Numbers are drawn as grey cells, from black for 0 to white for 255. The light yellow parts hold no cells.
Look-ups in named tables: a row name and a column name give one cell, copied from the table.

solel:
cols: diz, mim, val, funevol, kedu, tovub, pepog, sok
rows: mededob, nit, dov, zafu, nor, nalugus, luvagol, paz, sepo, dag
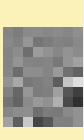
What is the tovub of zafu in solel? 120
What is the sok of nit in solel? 137
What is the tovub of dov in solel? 135
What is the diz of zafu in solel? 133
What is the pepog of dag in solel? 127
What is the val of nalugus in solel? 120
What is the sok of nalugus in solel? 222
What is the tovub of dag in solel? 128
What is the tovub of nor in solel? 153
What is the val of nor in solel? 141
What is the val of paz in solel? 138
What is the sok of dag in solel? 145
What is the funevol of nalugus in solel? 125
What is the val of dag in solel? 200
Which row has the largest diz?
dag

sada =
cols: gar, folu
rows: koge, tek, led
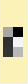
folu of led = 184
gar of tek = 47
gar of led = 51
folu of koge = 4
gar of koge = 166
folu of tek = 245
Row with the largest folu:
tek

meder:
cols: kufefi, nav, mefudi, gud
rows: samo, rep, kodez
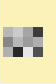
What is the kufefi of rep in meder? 135
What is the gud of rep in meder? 175
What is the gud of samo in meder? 60
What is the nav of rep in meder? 183
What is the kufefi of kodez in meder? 176
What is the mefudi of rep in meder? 156
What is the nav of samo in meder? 202
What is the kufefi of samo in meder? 183
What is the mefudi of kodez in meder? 231
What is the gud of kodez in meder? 80
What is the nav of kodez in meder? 39
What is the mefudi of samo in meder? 165
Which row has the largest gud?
rep

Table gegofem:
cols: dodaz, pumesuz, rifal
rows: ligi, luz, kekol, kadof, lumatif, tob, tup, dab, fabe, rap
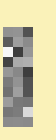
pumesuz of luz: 158
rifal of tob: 82
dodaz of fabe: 119
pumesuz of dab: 121
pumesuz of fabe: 124
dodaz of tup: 113
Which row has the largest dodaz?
kekol

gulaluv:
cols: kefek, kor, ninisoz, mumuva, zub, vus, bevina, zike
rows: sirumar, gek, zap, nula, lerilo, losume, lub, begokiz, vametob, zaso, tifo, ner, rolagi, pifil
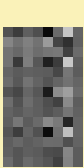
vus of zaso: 121
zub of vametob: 83
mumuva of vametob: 95
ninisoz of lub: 102
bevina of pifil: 131
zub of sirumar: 10
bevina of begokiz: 138
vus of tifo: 112
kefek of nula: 115
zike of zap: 107
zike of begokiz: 93
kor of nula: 57
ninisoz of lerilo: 97
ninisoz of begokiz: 109
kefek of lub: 83
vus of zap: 120
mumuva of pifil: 95

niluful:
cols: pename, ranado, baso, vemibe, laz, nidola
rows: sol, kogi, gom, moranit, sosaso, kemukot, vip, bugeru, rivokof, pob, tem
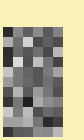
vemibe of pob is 116
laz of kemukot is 112
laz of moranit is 115
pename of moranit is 50
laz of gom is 73
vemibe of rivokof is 79
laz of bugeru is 141

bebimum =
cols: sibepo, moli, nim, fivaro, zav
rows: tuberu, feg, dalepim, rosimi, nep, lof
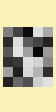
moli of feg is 221
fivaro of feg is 69
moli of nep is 30
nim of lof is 80
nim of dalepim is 159
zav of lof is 224
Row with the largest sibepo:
nep

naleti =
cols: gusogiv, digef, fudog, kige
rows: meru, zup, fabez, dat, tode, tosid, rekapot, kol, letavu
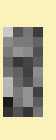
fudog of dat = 69
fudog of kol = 147
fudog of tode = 65
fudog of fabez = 139
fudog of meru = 118
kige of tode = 140
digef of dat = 55
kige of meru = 60
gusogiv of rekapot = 179
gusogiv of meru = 201
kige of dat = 92
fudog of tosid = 76
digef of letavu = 83
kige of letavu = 116
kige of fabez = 81
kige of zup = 99
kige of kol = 92
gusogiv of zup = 139
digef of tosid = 103
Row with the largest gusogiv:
meru

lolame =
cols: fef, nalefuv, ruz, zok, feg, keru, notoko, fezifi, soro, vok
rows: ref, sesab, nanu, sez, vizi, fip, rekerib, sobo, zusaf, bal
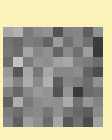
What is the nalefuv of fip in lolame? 131
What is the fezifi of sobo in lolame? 112
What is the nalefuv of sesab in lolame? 105
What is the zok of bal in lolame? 142
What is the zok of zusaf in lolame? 138
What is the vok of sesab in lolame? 59
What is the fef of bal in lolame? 133
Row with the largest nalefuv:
sez

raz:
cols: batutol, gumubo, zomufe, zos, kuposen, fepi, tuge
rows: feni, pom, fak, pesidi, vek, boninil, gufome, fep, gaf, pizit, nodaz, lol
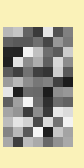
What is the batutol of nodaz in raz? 132
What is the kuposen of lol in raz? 104
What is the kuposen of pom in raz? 70
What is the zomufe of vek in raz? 114
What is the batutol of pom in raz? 97
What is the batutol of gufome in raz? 230
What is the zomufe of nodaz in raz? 89
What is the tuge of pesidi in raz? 140
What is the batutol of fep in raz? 95
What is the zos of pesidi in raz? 174
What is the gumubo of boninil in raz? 184
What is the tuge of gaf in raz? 219
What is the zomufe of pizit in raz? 210
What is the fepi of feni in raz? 81
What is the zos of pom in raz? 112
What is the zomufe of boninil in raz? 141
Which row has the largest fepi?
gaf

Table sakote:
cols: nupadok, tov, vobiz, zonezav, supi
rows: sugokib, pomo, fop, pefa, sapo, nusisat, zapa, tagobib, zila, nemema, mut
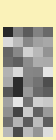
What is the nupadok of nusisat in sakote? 169
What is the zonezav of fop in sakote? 184
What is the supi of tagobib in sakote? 200
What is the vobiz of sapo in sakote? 134
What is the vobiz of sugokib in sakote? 91
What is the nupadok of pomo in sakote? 218
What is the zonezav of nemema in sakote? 188
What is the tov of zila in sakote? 67
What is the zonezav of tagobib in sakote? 208
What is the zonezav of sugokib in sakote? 130
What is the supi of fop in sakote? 147
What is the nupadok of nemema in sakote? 111
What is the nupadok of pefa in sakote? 107
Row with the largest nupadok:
pomo

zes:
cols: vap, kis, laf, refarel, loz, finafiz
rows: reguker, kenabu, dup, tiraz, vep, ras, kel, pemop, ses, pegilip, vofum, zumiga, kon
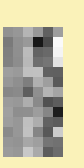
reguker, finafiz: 158
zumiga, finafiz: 113
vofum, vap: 138
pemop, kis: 152
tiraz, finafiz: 227
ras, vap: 151

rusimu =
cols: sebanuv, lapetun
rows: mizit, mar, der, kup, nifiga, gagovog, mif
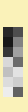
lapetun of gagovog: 206
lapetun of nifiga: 227
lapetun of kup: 108
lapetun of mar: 130
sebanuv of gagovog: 220
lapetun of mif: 98
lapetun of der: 161
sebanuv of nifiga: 192
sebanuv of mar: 24
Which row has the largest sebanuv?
mif

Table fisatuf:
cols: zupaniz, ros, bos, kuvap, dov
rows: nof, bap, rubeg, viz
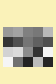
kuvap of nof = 120
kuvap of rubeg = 51
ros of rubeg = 219
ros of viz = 112
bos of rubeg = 140
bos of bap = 117
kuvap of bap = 97
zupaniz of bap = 52
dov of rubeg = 244
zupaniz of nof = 152

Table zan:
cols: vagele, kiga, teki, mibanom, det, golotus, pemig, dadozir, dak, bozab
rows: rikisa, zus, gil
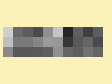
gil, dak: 113
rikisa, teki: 92
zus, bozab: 74
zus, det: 154
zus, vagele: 191
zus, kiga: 121
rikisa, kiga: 105
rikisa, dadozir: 95
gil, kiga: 88
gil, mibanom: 90
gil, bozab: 100
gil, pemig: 102

